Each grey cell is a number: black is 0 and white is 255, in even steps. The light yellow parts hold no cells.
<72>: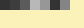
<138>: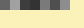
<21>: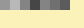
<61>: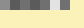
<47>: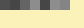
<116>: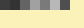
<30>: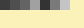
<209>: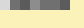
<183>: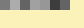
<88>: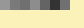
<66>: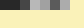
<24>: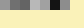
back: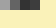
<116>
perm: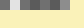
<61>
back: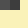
<30>
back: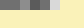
<209>
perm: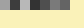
<116>

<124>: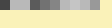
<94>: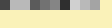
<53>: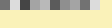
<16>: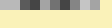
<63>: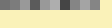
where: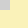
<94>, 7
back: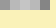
<124>
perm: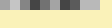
<16>
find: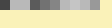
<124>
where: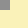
<53>, 6
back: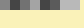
<16>
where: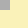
<63>, 5

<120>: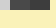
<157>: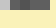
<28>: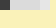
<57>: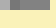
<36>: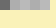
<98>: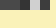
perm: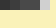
<98>
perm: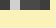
<120>

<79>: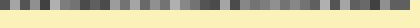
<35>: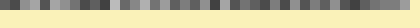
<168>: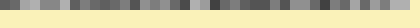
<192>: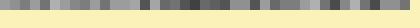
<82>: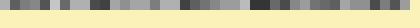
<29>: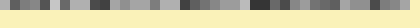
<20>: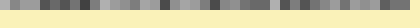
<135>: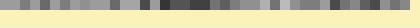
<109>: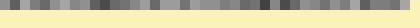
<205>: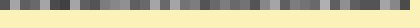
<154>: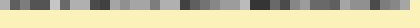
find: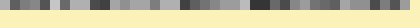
<82>
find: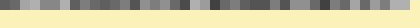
<168>
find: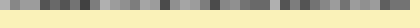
<20>
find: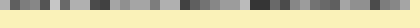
<29>
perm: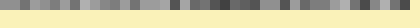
<192>
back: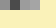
<20>

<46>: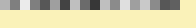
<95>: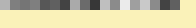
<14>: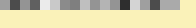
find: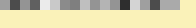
<14>
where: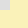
<46>, 12
